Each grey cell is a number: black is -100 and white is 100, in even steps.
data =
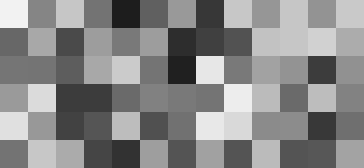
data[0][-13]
90
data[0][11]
15
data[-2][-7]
-11
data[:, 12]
[58, 35, 14, 2, -13, 28]
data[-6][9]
18
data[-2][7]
82
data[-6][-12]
4
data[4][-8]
-37
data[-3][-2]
48
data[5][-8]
24
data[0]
[90, 4, 55, -10, -77, -25, 20, -57, 56, 18, 55, 15, 58]
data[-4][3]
32
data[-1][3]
-46
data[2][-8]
-9
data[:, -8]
[-25, 23, -9, 1, -37, 24]
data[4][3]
-33
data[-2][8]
70
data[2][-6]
81
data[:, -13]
[90, -19, -8, 21, 76, -10]
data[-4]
[-8, -9, -27, 32, 59, -9, -75, 81, -5, 27, 15, -53, 14]

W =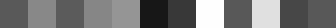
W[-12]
-30
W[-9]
5
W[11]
-31
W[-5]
99

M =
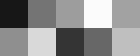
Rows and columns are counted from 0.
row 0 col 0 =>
-82
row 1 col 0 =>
12
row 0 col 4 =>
27

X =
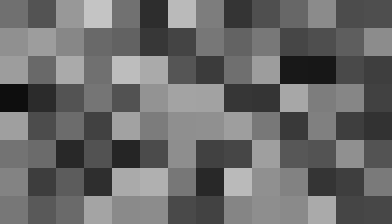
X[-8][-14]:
-12
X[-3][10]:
-32
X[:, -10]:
[-11, -23, 48, -36, 27, -71, 33, 8]
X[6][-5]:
13
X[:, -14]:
[-12, 13, 23, -89, 25, -10, 3, -7]
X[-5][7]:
27
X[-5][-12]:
-35
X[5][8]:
-45
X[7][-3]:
33
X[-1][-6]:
4
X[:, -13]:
[-35, 23, -18, -66, -40, -16, -52, -30]
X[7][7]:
-48
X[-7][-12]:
6
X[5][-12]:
-69
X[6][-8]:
-7
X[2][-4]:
-81
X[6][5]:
38
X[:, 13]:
[-39, 10, -51, -49, -61, -35, -4, -44]
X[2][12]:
-43
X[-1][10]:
8
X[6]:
[3, -52, -28, -64, 33, 38, -7, -69, 46, 13, 2, -59, -51, -4]
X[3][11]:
-2
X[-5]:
[-89, -66, -35, -8, -36, 15, 28, 27, -58, -59, 31, -2, 5, -49]
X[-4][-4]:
-55
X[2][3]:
-12
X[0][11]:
9
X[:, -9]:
[-65, -57, 33, 15, -3, -41, 38, 10]

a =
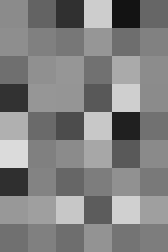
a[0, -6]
9
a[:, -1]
[-20, 1, 10, 9, -11, 8, -5, 25, -2]
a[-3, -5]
3
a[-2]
[19, 25, 56, -28, 63, 25]
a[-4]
[72, 0, 9, 31, -30, 8]
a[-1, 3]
15
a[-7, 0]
-13
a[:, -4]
[-62, -7, 18, 17, -40, 9, -20, 56, -14]
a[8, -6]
-12
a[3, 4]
62
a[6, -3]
-2
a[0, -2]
-85

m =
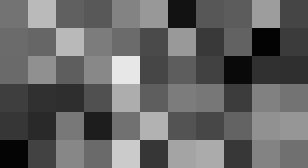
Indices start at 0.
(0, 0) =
-10
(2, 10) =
-63
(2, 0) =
-17
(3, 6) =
-3
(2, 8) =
-93
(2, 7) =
-49
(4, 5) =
40
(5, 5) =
-58
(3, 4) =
36
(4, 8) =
-22
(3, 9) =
1
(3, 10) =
-10
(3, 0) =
-51
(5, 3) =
-17
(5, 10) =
-12
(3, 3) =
-37
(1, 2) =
45
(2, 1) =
13
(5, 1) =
-48
